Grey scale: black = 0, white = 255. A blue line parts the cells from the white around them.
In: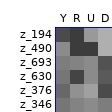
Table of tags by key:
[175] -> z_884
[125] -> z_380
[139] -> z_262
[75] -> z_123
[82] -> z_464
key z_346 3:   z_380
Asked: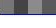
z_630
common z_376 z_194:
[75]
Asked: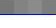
z_346
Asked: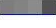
z_693

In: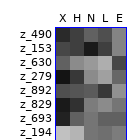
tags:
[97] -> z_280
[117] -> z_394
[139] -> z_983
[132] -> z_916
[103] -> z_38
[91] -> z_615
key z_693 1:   z_280
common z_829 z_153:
[26]
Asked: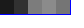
z_829
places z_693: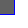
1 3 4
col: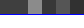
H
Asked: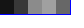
z_279
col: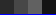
X

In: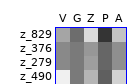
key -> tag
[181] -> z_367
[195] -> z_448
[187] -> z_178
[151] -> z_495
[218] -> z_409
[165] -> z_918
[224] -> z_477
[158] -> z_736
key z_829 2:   z_409
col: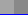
V

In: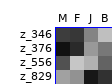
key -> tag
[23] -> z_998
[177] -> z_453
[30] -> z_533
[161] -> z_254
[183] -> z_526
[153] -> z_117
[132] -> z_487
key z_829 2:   z_998
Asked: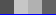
z_556

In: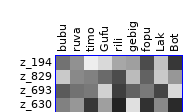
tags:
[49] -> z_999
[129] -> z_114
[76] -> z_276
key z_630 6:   z_999
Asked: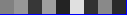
z_630

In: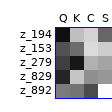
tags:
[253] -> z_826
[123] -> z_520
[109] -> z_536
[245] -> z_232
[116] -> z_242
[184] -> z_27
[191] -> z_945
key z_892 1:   z_242
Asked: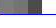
z_892

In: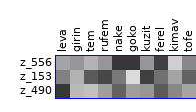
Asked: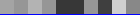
z_556
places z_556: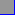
1 3 6
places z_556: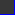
4 5
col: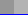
girin
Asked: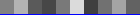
z_153
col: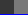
nake
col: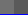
ferel

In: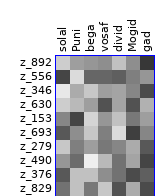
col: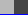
Puni
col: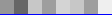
bega
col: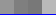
vosaf
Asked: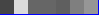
z_556
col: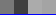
Mogid
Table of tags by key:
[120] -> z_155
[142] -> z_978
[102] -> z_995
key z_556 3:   z_995
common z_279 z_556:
[127]

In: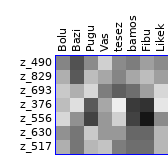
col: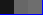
Fibu
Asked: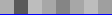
z_829

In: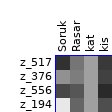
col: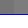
Rasar
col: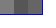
Rasar

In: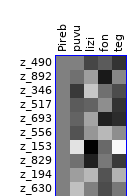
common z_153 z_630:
[128]
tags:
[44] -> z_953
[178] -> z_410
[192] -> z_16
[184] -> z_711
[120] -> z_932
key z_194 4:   z_410

